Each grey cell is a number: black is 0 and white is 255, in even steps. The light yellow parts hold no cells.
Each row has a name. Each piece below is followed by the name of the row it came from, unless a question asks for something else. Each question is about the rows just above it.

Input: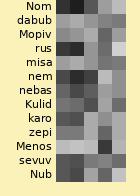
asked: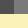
sevuv
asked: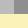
nem
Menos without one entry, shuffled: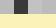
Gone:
[179]
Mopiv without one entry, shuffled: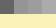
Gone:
[137]
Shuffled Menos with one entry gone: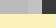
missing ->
[179]
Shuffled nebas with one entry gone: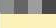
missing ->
[94]

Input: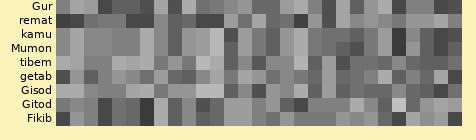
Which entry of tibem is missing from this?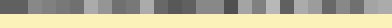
[178]
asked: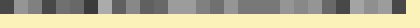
Fikib
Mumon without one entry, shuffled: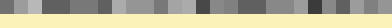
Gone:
[80]
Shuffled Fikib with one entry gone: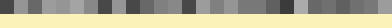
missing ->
[143]
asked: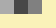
Gur
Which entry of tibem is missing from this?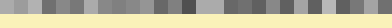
[88]

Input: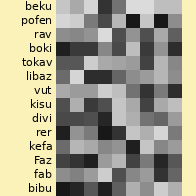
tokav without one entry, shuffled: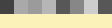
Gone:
[163]
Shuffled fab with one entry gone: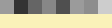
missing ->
[129]

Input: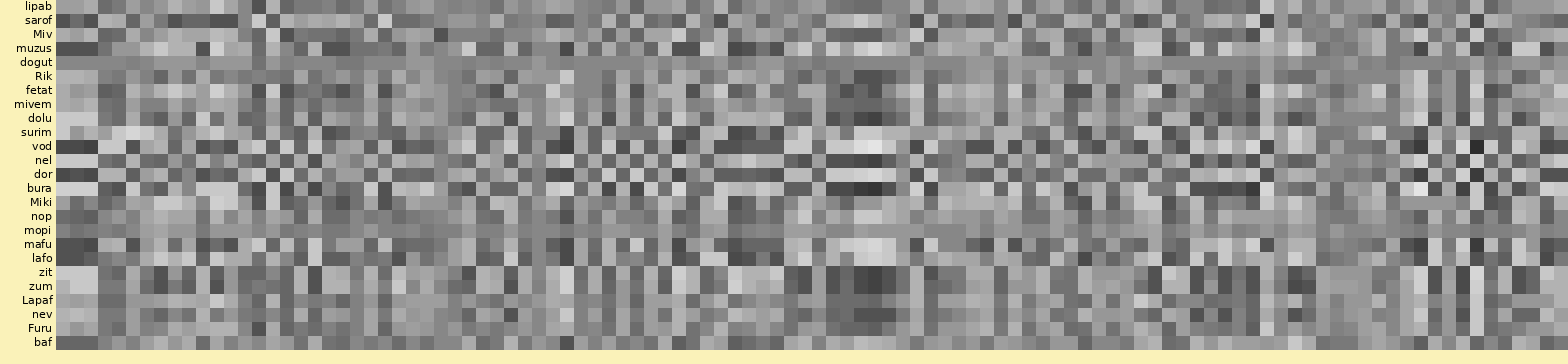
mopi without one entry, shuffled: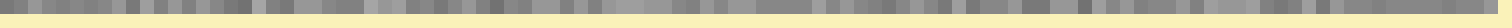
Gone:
[143]
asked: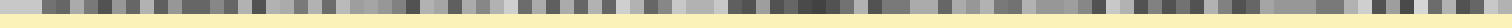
zit
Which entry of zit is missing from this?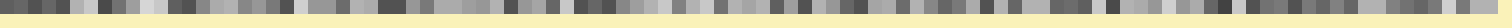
[186]
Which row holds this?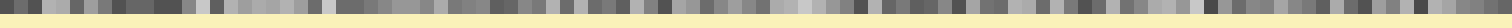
sarof
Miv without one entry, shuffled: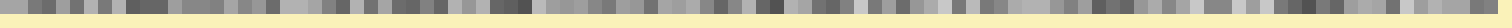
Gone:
[89]
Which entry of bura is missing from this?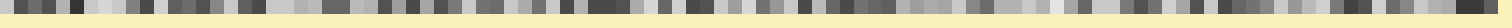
[194]
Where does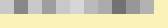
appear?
muzus

